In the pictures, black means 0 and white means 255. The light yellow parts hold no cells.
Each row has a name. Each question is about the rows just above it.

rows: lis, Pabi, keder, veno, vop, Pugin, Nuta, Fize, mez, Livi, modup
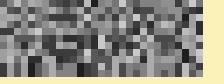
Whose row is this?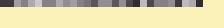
vop
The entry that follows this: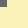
[60]

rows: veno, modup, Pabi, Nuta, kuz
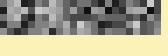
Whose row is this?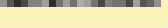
kuz
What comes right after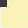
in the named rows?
[202]
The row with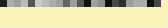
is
modup

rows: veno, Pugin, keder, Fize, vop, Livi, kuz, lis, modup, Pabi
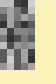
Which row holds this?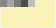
Pugin
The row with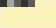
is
Fize
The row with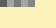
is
keder
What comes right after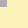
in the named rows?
[92]

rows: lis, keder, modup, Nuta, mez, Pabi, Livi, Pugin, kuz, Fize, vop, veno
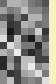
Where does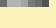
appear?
lis
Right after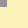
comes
[235]
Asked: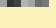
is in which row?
Nuta
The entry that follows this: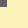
[66]

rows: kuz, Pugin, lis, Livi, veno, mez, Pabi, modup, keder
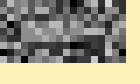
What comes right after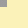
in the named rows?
[115]
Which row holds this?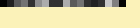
modup
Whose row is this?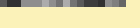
mez
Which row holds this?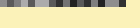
Pugin
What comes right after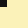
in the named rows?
[34]
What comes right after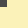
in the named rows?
[157]

